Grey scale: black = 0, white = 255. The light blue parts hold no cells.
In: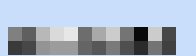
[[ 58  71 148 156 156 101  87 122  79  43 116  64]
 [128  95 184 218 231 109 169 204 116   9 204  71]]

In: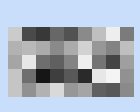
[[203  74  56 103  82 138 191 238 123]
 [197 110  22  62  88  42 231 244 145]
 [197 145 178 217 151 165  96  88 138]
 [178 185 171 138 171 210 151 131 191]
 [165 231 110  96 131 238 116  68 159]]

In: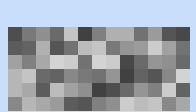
[[ 92  99 176  85 114 188 196 121 149 155 204 161 114]
 [ 78 121 143 106 196  65 128 176 176 114 155  85  72]
 [161 128 168 211 204 114 211 204  72 106 149 143 106]
 [182 168  92 188 161 143  65  78 106 149 128 204  99]
 [136 182 168 155  92  85 128 143 204 188 196 136 168]
 [182 196 106  99 136 121 114 149  65  99  85 136 211]]

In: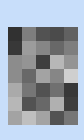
[[183  82 104 176  62]
 [140 104 163 134 207]
 [170 118  82 112  56]
 [ 49 126  82  75  97]
 [140 148  62 183 148]
 [ 56 156 134 104 126]
 [163 191 163  82 118]]

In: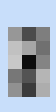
[[200  12 132]
 [145  59 173]
 [151  75 126]
 [119  83 181]
 [193 166 112]]

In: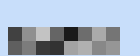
[[ 95 124  57  50 163 176 136 150]
 [ 65 144 195 101  26 109 170 117]]
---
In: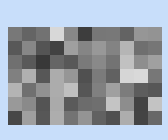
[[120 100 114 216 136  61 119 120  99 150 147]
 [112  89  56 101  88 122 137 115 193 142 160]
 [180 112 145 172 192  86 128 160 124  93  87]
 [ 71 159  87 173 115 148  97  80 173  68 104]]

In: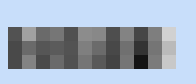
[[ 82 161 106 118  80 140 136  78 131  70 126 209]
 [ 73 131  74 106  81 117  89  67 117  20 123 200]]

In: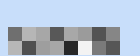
[[111 182 167  88 168 155  83 134]]

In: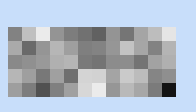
[[130 192 235 148 125 113  97 148 117 165 189 229]
 [137 144 153 176 181 122 116 140 141 116 162 176]
 [158 125  81 128 160 215 235 150 185 167 123  19]]

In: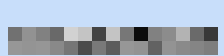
[[113 146 129 105 210 196  67 196 119  12 129 140 179 106  56]]

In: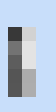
[[ 56 210]
 [ 93 227]
 [ 86 173]]
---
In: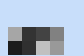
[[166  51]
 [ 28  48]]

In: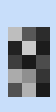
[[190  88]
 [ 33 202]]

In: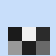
[[ 27 240]
 [153  31]]

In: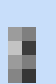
[[156 127]
 [195  60]]

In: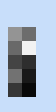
[[148 109]
 [105 242]]

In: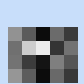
[[146  91]
 [112 205]]
